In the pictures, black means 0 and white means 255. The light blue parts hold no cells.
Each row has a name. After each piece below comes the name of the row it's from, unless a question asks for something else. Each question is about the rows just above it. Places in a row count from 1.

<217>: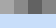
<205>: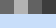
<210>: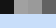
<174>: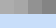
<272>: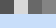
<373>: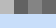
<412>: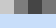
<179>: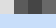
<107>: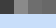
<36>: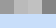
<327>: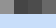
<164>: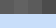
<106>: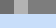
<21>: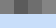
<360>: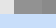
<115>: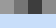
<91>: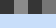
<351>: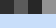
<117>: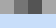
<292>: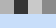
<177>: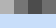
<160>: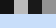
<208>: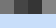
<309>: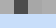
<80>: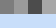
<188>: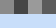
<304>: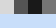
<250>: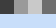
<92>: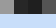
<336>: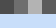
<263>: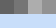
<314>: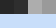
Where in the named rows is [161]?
<210>, 2
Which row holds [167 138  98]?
<217>
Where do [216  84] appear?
<304>
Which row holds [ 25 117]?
<304>

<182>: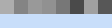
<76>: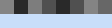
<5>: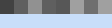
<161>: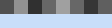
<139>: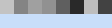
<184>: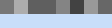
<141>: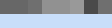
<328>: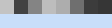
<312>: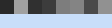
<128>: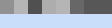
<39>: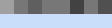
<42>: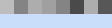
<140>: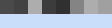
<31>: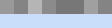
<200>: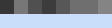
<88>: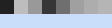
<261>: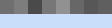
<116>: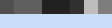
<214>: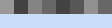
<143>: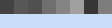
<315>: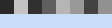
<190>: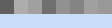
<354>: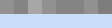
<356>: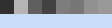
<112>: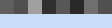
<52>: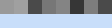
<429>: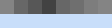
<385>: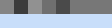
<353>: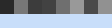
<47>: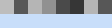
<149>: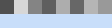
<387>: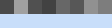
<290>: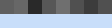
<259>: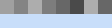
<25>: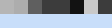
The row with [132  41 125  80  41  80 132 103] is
<76>
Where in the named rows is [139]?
<31>, 4
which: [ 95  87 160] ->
<5>
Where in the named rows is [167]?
<354>, 3

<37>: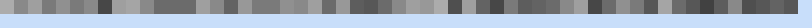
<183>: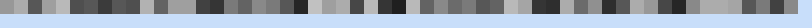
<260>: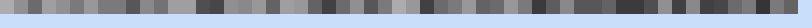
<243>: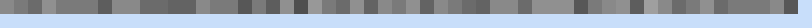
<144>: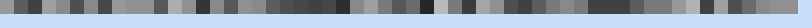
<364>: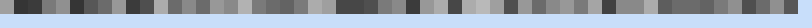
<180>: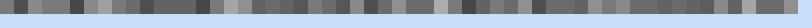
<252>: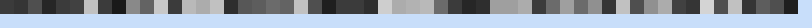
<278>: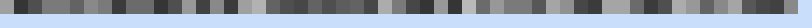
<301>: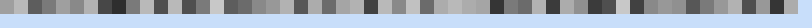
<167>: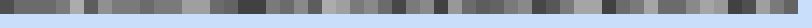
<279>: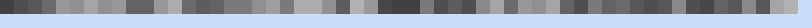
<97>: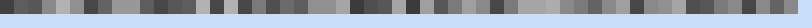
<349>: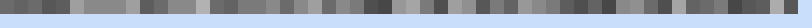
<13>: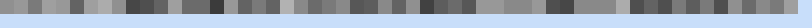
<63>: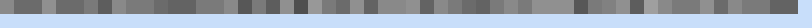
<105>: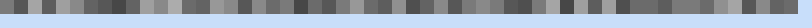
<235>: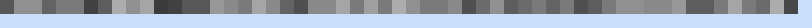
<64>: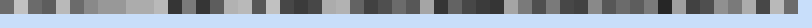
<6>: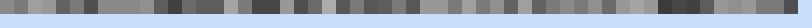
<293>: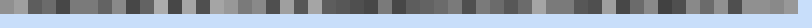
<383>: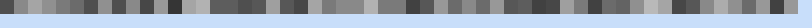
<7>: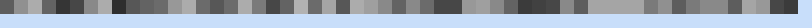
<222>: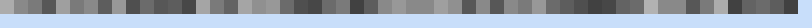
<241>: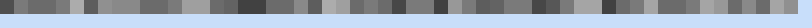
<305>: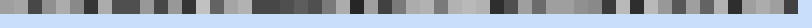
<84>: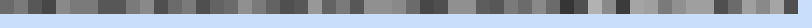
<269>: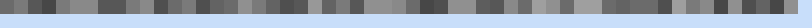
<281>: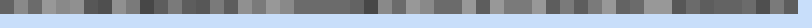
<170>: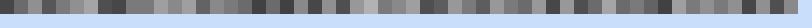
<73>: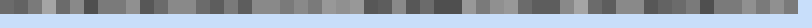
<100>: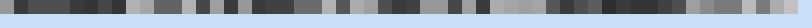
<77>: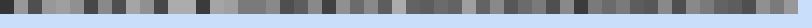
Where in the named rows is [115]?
<260>, 12
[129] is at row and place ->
<63>, 44
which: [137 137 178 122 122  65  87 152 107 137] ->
<383>

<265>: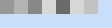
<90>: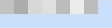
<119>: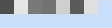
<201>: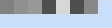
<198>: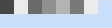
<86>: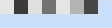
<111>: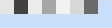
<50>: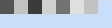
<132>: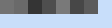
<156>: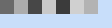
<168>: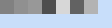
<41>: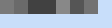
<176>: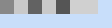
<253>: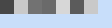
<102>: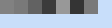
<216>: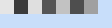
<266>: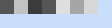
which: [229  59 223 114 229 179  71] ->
<86>
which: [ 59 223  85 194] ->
<216>

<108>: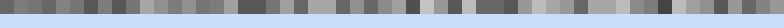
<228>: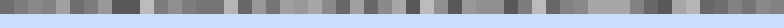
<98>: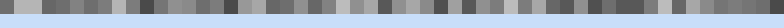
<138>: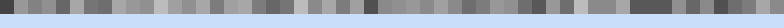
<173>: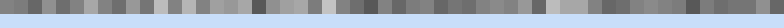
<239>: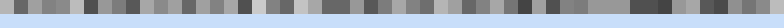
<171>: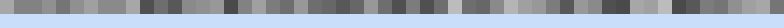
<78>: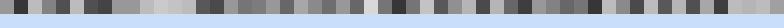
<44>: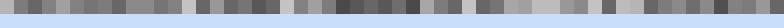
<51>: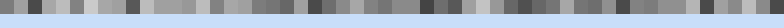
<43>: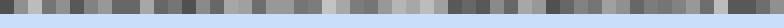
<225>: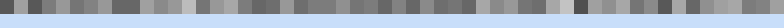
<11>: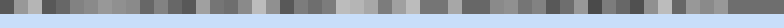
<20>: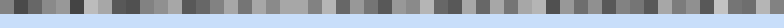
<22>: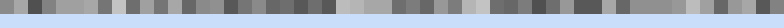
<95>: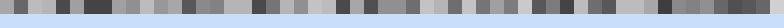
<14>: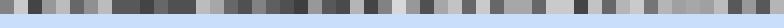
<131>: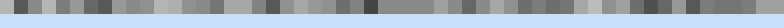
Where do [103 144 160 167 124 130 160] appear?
<225>
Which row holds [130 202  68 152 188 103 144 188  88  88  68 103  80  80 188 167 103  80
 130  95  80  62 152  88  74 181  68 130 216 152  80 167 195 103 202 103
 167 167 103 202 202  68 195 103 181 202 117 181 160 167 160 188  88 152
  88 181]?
<14>
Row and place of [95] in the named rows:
<14>, 20
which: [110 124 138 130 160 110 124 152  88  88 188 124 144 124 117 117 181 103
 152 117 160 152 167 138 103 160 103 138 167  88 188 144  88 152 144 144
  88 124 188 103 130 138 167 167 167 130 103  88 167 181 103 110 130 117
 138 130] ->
<228>
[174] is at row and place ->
<131>, 13
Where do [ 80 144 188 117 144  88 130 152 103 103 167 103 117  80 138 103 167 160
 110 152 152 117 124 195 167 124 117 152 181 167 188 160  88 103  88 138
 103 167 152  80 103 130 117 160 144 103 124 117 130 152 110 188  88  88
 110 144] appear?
<43>
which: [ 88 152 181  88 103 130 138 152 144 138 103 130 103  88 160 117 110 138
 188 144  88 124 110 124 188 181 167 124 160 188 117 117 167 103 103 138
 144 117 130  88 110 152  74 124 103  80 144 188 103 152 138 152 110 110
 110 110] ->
<11>

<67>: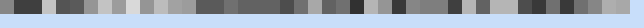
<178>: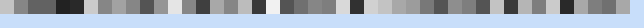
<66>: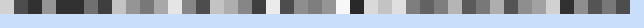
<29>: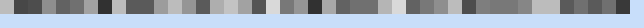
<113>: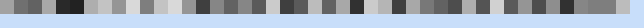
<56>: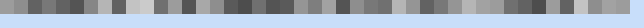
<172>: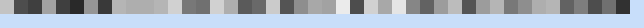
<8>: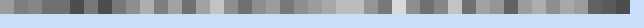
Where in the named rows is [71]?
<29>, 2
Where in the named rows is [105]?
<172>, 19
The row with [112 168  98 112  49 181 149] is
<67>

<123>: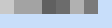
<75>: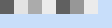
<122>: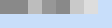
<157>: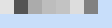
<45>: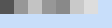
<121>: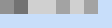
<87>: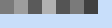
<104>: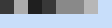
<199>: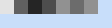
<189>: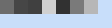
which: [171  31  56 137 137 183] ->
<104>
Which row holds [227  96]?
<199>
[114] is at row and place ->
<121>, 2
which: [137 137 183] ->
<104>

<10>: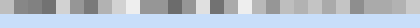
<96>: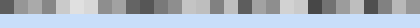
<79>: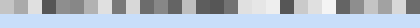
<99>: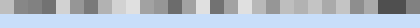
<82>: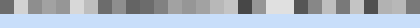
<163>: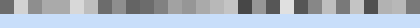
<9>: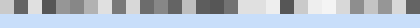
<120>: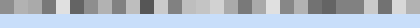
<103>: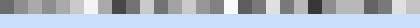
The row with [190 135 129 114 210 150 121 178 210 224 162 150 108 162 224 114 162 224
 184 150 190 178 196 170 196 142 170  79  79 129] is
<99>
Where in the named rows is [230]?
<79>, 19
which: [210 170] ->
<120>
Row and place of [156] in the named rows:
<96>, 25
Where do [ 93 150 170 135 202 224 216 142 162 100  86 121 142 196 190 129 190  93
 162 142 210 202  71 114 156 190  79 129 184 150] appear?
<96>

